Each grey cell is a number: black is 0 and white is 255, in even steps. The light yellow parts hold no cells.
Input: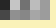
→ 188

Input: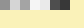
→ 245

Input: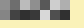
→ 143

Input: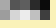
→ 42

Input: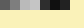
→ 197

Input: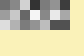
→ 51

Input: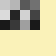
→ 113

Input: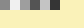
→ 84
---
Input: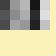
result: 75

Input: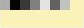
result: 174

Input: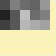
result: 64

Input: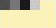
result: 77

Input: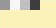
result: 151

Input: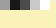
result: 158

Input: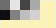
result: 15

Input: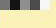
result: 116

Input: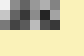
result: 121
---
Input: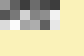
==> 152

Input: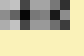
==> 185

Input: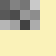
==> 97

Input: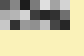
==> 80

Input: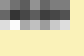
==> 146

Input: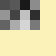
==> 78
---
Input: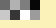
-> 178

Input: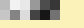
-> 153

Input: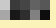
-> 69

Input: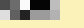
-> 4

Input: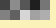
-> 86

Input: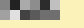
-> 141

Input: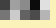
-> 139

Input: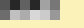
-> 39

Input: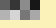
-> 54

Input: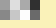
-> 222
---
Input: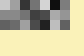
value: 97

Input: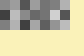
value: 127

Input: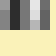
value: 131

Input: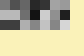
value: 62

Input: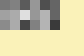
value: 139

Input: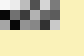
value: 166

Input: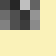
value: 129

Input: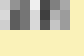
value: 207

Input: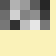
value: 119

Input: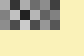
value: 141
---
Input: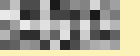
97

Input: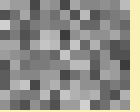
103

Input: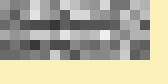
106

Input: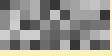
74

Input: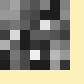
106

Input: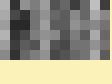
50

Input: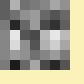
27
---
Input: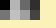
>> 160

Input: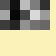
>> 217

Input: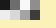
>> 164

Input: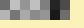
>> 25

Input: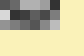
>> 73

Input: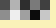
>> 12

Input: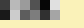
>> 48

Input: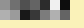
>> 176
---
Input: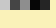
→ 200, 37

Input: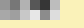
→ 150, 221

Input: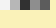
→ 243, 92

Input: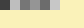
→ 63, 199

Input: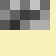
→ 106, 173

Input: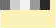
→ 110, 41

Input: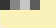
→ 52, 93

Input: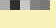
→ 171, 120

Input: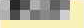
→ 186, 206

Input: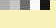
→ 174, 23
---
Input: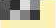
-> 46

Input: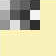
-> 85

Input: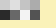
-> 223

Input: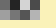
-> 36

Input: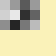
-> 232

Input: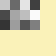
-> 166
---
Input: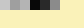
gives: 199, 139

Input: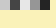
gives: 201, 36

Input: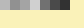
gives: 185, 50

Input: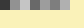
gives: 56, 176

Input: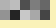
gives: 178, 69

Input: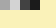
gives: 167, 27

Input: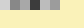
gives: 210, 156

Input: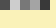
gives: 78, 57
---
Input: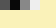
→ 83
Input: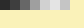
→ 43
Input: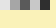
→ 228
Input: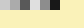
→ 203
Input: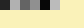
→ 36
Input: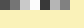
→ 78
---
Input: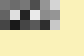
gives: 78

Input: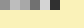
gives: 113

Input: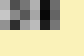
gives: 177

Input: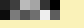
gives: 165

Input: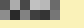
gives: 193

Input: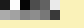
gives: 77

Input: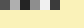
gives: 142
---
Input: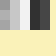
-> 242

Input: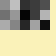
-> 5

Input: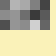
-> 110

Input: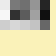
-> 92

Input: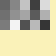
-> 165

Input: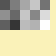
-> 198

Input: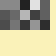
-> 182

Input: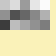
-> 103

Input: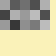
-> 154
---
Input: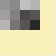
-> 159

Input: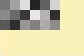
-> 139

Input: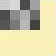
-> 76

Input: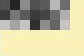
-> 59

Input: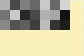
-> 115

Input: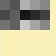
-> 72

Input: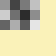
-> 205

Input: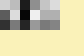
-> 92

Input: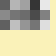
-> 138
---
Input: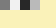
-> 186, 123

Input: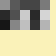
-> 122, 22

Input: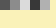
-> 177, 85

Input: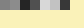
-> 56, 129

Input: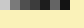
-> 19, 201

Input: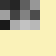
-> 151, 25

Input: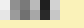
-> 210, 230

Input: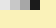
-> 27, 230

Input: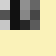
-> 102, 199
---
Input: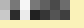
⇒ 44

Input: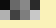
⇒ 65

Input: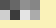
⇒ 59

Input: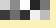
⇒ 109

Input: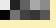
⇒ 116

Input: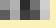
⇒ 168

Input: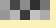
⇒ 182
